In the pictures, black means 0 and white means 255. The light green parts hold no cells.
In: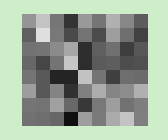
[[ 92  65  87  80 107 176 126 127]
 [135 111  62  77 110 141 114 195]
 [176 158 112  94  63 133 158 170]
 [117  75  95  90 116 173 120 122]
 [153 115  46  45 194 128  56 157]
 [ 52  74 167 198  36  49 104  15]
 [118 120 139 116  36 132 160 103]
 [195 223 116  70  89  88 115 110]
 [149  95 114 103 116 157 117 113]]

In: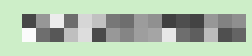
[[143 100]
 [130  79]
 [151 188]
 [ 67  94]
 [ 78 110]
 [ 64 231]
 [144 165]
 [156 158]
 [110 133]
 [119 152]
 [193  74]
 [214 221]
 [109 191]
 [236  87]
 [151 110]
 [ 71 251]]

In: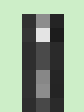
[[ 36  28  42  42  37  36  42]
 [141 228  74  74 135 141  72]
 [ 49  53  46  46  49  49  46]]

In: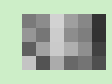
[[ 51  50  65  79]
 [135 126 143 116]
 [159 141 175 104]
 [210 204 202 171]
 [140 118 162  83]
 [122 150  95 196]]

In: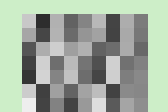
[[123 119 104 129 137 135 142]
 [173 169 171 113 126 138 165]
 [ 68  67 109 208 207  66  90]
 [184 162  98  80  69 189 222]
 [132 149 177 116 109 163 153]
 [ 98 107 159 186 193  99  67]
 [177 179 206 110 132 160 130]
 [ 45  70 173 208 211  64  67]
 [200 166  85  65  52 204 238]]

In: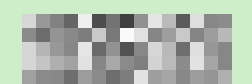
[[140 184 135 135 176]
 [135 157 151 166 149]
 [222 133 223 226 157]
 [ 91 201 110 139 136]
 [186 158 185 186 166]
 [229 134 215 210 158]
 [145 225 135 126 226]
 [ 64 250  82 138 125]
 [115 120 146 169 110]
 [ 77 201 105 134 139]
 [239 125 230 225 156]
 [101 137 135 162 110]
 [129 148 152 175 136]
 [152 108 181 196 138]
 [215 139 214 214 161]]
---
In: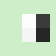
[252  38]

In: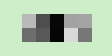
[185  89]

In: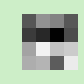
[ 86  40 194 235]

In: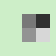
[120 215]

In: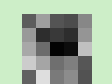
[ 92  45   3 127  82]

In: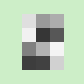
[223  54 244]
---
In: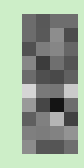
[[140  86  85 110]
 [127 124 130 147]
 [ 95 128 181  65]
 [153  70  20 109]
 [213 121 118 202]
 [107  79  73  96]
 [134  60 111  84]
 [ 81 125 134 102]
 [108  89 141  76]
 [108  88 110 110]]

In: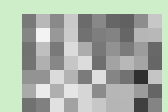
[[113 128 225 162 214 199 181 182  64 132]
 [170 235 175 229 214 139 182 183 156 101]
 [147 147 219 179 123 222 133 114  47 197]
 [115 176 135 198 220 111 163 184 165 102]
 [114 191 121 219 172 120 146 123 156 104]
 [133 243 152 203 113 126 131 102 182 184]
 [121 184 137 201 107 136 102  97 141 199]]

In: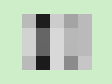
[[186  27 216 139 198]
 [210 100 216 183 186]
 [210 101 216 184 186]
 [186  30 204 164 186]]

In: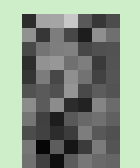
[[113  63  15  92 119 105 101]
 [119   6  93  21  59 123  84]
 [ 76  65  44  60 125  88  80]
 [117  64  29  89 104 112  96]
 [140  91 140  44  34 133 107]
 [ 82  90  80 149  73  92  83]
 [ 53 124  71 143 114  66  85]
 [ 45 146 151 112 126  58  83]
 [ 73 116 126 129  71  80  82]
 [145  54 125  71  29 143 111]
 [ 44 164 165 200  89  55  76]]

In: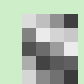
[[213 138 113  59]
 [173  67  89  96]
 [ 81 108 156 235]
 [130 235 212 200]
 [220 191 144  64]]

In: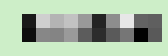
[[ 13 135 132 154  92  44  90 118   2  89]
 [ 25 207 180 194 153  35 141 231  99  95]]

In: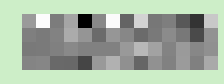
[[132 134 105 104  69 153 177 144 102 145 129 155 128 169]
 [121 122 128 137 129 129 129 153 184 162 131 154 135 144]
 [127 122 130 171 149 107 150 135 107 121 139 120  74 146]
 [154 252 124 165   1 136 251 100 211 119 126  88  51 200]]

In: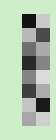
[[166 207]
 [196  26]
 [ 63 171]
 [131 219]
 [ 41 132]
 [111 170]
 [184  74]
 [ 18 202]]

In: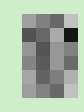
[[158 130 105 192]
 [165  99 127 176]
 [132  92 151 107]
 [149  84 150 129]
 [ 82 104 170  21]
 [159 128 105 192]]
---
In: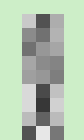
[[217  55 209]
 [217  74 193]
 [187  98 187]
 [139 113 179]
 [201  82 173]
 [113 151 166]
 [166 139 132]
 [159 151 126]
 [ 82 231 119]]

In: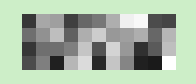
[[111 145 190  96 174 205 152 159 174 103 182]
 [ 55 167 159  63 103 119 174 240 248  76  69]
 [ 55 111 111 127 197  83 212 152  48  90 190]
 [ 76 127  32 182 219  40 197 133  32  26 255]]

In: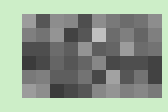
[[127 115 148  66  86 192 108 127 101 127]
 [156  86 141 135  78 141 121 108 115 141]
 [ 78  78 108  94 148  94 101 156 108 115]
 [ 59  72 101  86 101 135  72  78  78  66]
 [121 127  94  94 115  72 162  86 115  66]
 [156 141  59  72  86 135 148 127 135 121]]

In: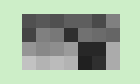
[[194 179 187 179  32  47 171]
 [149 136 142 155  39  39 171]
 [ 68 128 120  47 113 107 101]
 [ 80  88  80  94  94  74 128]]

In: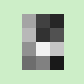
[[145 241 197]
 [184  50  81]
 [164  65  38]
 [109 129  25]]

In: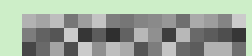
[[178 164 190 118 157 196 125 118 132 138 151 111 170 157 132 203]
 [ 70 105 164  78 203 144 190 170  85 125 196 105  92 178 178 111]
 [125  98  85 203  54  92  47  98 184 144  62 184 105  92  78  54]]

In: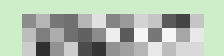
[[189 126 173 111  97 140 238  90 245 119 245 166 232]
 [204  47 146 204  75  53 146 160 181 232 189 217 217]
 [140 181 119 111 181 225 132 154 211 197  90  68 197]]

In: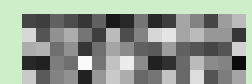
[[215  84 145 173 117  62 187  77 131 215 228 165 187 151 151  54]
 [201  90 131 145  33 151 201 173 105 117 194 105 221  84 125 165]
 [ 40  33 125 111 250 117 194 236 139  33  48 105 187 139 131  11]
 [173 179 111 145  54 111 165 139  97  90 157  97  84  69  84 209]
 [ 69  62  97  77  54  97  25  40 117  40  62 165 131  69 157 187]]
